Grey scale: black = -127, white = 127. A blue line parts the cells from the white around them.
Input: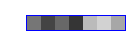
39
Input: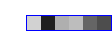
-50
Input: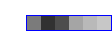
71
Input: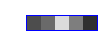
-79
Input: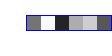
-40
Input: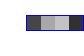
-78
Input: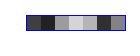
3
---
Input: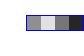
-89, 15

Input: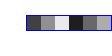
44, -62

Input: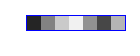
53, -90

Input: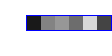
-59, -102

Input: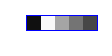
-56, -111

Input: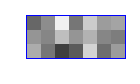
36, 44

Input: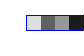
-100, 95

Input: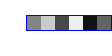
-27, 5

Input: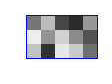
25, 67
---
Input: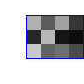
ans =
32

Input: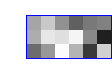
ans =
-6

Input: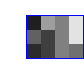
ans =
0

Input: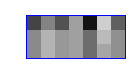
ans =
78

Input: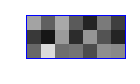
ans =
-5

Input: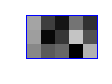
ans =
-11

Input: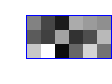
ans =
27

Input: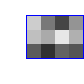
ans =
-58

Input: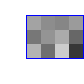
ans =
6

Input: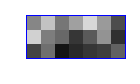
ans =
26
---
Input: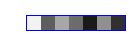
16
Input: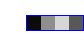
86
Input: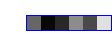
-53
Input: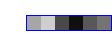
-39
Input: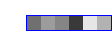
102
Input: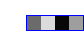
-119
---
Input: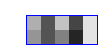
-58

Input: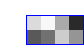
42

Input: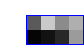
11

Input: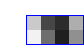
-83

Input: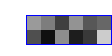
-40

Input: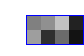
66

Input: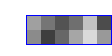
66

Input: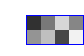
86

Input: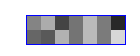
-4
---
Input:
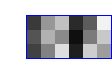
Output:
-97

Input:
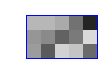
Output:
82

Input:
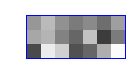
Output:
-25

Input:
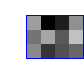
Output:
-74

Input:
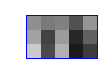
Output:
48

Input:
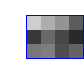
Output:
-1

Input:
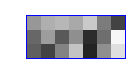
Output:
-91
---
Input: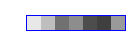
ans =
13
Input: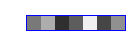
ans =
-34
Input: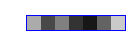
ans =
-76
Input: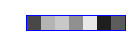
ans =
16
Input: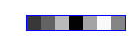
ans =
-124
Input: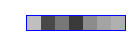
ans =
-69
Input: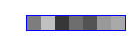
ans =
-17
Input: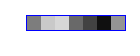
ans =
-22
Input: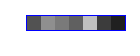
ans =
-31
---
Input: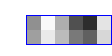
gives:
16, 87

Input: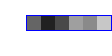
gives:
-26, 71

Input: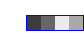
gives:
-67, 41

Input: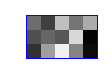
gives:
-18, -115

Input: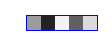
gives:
28, 90

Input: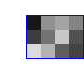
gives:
-104, -60

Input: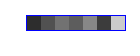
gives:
-82, 75

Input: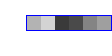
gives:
51, 31

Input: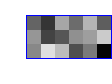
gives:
-27, -122
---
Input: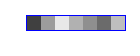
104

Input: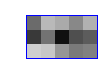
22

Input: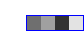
-77

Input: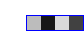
89

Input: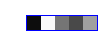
-10

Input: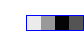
-122
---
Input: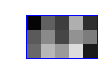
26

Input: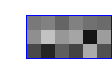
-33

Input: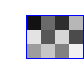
1

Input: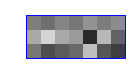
-35

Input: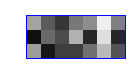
-65

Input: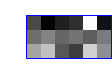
-40

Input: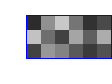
3

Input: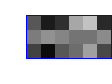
-40

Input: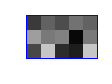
-83
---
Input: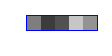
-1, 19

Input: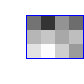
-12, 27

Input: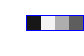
-104, -33

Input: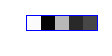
123, -56

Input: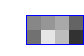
7, -77

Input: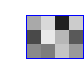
41, 26
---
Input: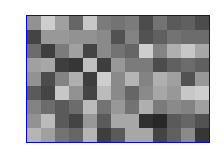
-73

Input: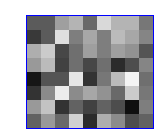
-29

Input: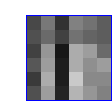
1

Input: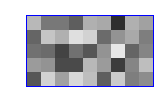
13

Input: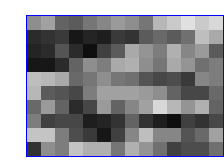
-15
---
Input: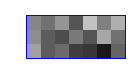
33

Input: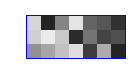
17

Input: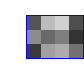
-70

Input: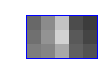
-2

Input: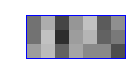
29

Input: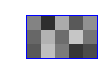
-38
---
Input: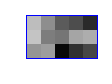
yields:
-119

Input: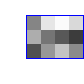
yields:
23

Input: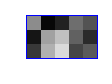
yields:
90

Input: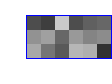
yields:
54

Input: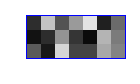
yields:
-59

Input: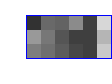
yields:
-56

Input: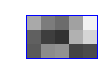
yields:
18

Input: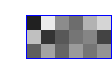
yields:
27

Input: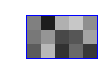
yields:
-77

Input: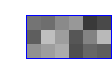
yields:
-48
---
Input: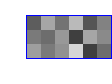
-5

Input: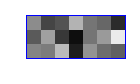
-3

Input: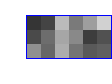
-24

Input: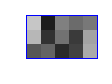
-27

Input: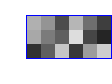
-32

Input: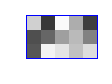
115
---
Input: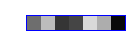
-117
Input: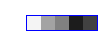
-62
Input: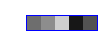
-45
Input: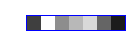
-99
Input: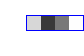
126
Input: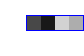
45
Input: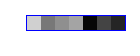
-90
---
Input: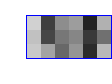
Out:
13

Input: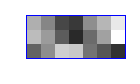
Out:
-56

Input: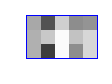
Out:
79

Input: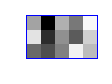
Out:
48

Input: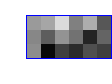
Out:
91

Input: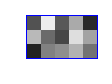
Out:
-39

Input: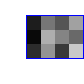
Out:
-42

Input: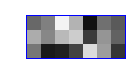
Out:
115

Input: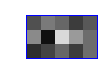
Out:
-24
